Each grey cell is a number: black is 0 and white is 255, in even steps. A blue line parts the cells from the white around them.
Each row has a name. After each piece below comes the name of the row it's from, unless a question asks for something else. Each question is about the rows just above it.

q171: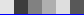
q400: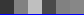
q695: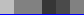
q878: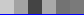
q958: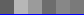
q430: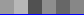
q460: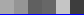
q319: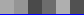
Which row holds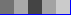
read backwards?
q878
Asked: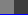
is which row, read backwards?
q171
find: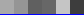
q460
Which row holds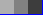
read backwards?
q171
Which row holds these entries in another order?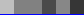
q400

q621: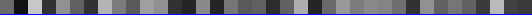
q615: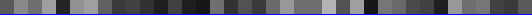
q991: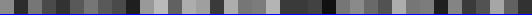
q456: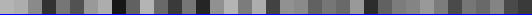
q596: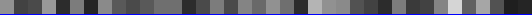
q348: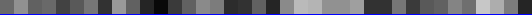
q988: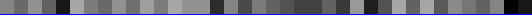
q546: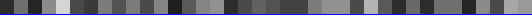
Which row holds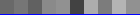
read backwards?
q456
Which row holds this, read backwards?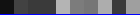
q991
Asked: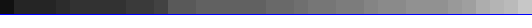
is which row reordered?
q621
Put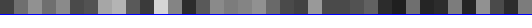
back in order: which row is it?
q546
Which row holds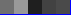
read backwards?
q615
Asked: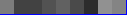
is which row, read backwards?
q546
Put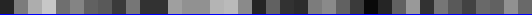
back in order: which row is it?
q348

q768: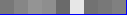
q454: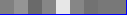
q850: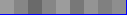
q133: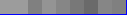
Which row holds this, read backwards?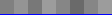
q850
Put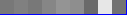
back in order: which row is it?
q768

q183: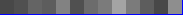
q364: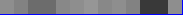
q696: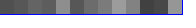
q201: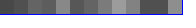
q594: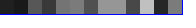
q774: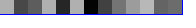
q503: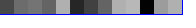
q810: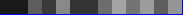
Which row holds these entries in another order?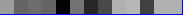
q503
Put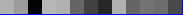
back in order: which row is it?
q503
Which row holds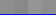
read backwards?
q364
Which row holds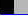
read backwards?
q503
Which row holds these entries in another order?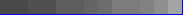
q183

